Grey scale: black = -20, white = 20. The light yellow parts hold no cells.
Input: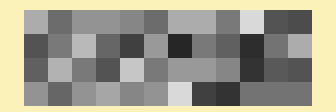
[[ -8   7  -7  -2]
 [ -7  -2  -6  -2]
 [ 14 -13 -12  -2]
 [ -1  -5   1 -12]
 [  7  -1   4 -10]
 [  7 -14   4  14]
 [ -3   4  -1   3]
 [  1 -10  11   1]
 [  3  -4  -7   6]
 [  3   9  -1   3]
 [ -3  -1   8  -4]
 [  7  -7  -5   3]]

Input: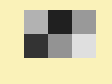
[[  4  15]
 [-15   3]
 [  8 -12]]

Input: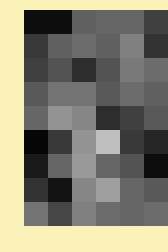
[[-10 -12  -3  -5  -6 -14 -18  -6  -3]
 [ -4   0  -1  -3 -10 -11  -7  -4  -4]
 [ -4  -5  -7  -6 -13  10  -4   5  -3]
 [ -5  -3 -13  -2   1   3   4   1   0]
 [-18  -5  -7  -2   3 -11  -4 -17  -9]
 [-18 -11 -10  -6  -4 -19 -16 -12  -2]]

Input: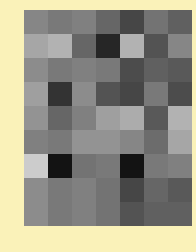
[[ -5   1  -6  -8   8   6   0  -6  -5]
 [ -2  -7  -5  -1  -6  -3  -1  -4  -5]
 [ -9   8  -8  -9   7   1 -17  -9  -7]
 [ -4 -14  -1  -7   5   3  -1  -2  -2]
 [  0  -4   0   2   0   3  -2   0   0]
 [ -1   8  -1 -12  -4  -1 -17  -1  -1]
 [  1   6   2   5   3   0  12   2   2]]

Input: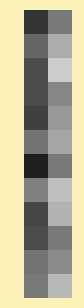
[[ -1   7  12   1   4   6  -1  10   8  -1   2   9]
 [-12  -4  -8  -8 -10  -2 -15   0  -9  -8  -2  -1]]

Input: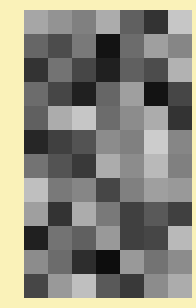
[[ 11   1   8  -9 -12   1   0   4 -10   9   2   7]
 [-12   5  -8 -17   7  12   9   5  -6  -9  -2   2]
 [ -5  -3  -5   5   2   0   2   0 -10 -10   4 -11]
 [  7 -17 -15  -4  -3   2   7  -9  -1   4 -18  -6]
 [  0  -1  -9 -15  11  -7 -11   1   7  -5 -13  10]
 [  3  -8  -2  -9   7 -10  -7  -1 -12  -2  -3   4]
 [  6  -4 -12  -3  -5 -14  -2  10   5 -15   2  -9]]

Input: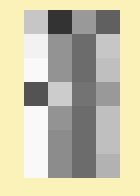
[[ -5  11  10   4  10  10   8]
 [  4  -3  -3  -2  -3  -3  -3]
 [-12   3   3  12   3   2   2]
 [ 11  18  19  -7  19  19  19]]
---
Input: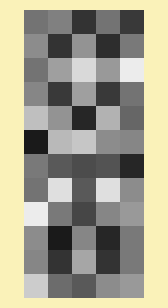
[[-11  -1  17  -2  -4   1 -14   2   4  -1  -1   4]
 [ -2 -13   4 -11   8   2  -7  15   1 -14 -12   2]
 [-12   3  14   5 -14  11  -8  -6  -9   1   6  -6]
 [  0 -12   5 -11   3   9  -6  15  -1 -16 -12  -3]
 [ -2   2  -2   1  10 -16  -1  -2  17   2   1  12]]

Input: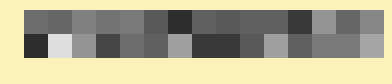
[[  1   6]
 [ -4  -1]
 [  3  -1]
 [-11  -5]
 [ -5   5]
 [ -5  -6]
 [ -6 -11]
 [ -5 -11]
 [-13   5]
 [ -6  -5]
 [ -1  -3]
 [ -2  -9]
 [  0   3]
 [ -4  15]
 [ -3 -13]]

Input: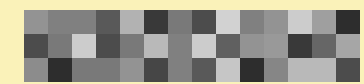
[[-13   6  -8]
 [  5  -4   9]
 [ 12 -11   9]
 [  3   4   1]
 [  0   3 -13]
 [ 13  -5  11]
 [ -8  12  -6]
 [ -1   0   0]
 [-11   9  -9]
 [  8  -1   3]
 [ -6  -8  -1]
 [  0  12  -1]
 [  0  -1 -13]
 [  3  -8   2]]

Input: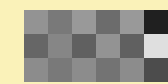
[[-15  15  -8]
 [  4  -5   2]
 [ -3   3  -2]
 [  4  -5   2]
 [ -1   1  -1]
 [  3  -4   2]]

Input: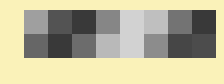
[[-11  -8]
 [ -2  -9]
 [ 10   2]
 [ 13  13]
 [  1   9]
 [-11  -3]
 [ -7 -11]
 [  5  -4]]

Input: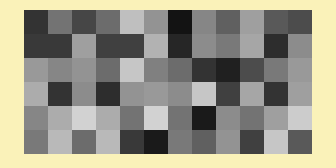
[[ -8   2   4   5  12  -6]
 [ -6 -13  -1 -12   5  11]
 [  5   6  -8   6  -2 -10]
 [ -5  -1 -15 -10   2   3]
 [  1   2 -12  11 -16  -5]
 [-17 -14  -3   2  -2  -1]
 [  3   8   0   4  13 -16]
 [ 10 -10  11   3  -2 -11]
 [ -3 -10  -3 -13   7   9]
 [ -9   5   3   2  13  -3]
 [ -2 -11   1 -12   7   9]
 [-12 -11   4   7   1  -1]]

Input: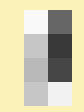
[[ -4 -11  -9  18]
 [ 19  11   9  11]]
